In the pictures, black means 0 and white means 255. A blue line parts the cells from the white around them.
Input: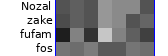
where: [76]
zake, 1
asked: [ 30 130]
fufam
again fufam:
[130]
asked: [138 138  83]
Nozal
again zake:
[83]

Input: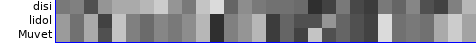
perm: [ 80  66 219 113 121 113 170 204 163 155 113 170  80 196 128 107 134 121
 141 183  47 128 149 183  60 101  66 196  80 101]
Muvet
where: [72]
disi, 22
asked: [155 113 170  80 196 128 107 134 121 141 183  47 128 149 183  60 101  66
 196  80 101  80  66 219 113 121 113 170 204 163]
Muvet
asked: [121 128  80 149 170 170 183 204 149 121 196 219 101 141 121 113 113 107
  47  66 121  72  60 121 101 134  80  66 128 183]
disi
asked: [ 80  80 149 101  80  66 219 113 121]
lidol
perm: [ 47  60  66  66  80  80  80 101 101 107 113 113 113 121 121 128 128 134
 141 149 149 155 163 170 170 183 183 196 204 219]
lidol
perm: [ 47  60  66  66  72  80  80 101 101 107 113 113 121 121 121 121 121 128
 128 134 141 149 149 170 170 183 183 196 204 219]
disi

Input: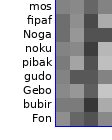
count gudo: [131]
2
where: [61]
noku, 3
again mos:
[131]
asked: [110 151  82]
Noga
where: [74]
fipaf, 3

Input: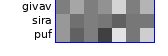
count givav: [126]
3
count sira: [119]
3

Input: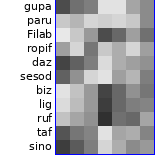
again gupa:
[226]
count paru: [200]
2
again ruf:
[165]
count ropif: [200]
1
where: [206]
paru, 4

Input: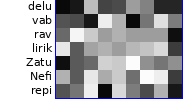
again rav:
[157]
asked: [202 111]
Nefi
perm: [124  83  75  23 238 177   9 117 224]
vab
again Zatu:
[144]
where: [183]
lirik, 6

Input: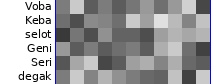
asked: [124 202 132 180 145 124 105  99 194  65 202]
degak
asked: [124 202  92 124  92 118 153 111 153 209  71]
Voba
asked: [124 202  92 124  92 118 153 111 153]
Voba
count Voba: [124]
2

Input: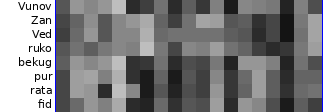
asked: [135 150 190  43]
Vunov
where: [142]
Zan, 3
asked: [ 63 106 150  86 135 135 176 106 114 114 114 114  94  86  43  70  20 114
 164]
Ved
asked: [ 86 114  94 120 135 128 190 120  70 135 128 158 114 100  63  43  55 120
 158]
ruko

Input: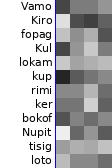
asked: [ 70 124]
Vamo
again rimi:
[137]
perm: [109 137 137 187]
loto
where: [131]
bokof, 2
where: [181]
rimi, 3
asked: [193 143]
fopag

